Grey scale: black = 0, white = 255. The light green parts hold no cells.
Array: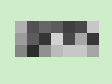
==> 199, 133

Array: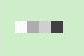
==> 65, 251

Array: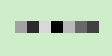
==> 65, 162

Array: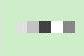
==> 135, 224

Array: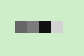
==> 211, 102

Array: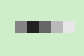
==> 231, 132
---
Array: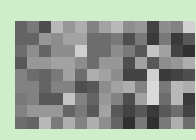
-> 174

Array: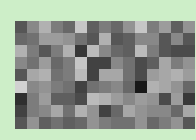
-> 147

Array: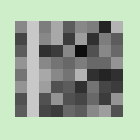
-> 158

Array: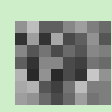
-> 116

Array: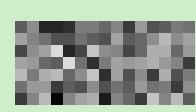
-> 185

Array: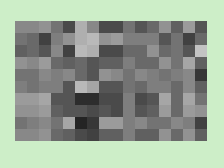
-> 146

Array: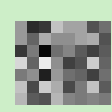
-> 132

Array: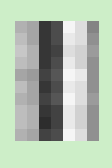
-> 221
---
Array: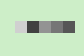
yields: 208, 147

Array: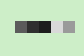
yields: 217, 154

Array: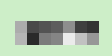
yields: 235, 193

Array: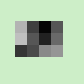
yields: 191, 179

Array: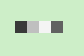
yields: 244, 191

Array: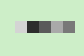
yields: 212, 169

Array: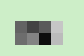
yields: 198, 187

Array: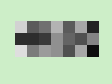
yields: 222, 210

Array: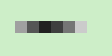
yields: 203, 160

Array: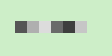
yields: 220, 198
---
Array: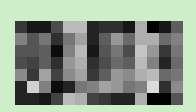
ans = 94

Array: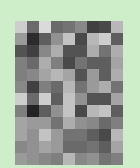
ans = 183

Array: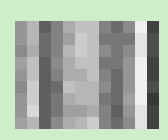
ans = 66

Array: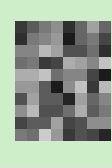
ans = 102

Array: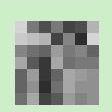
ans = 179

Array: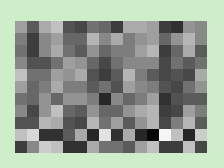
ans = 136

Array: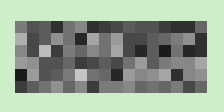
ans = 103

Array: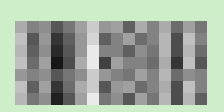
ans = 118

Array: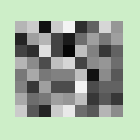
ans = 150
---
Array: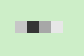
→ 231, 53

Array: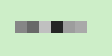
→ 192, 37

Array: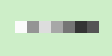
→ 251, 52

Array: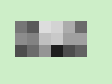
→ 221, 30

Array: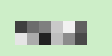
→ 241, 33

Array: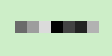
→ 219, 4

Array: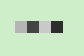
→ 201, 45
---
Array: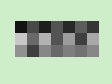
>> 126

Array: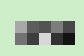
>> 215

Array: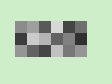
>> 193

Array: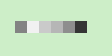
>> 182

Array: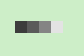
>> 90

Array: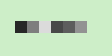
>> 72

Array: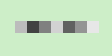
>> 97
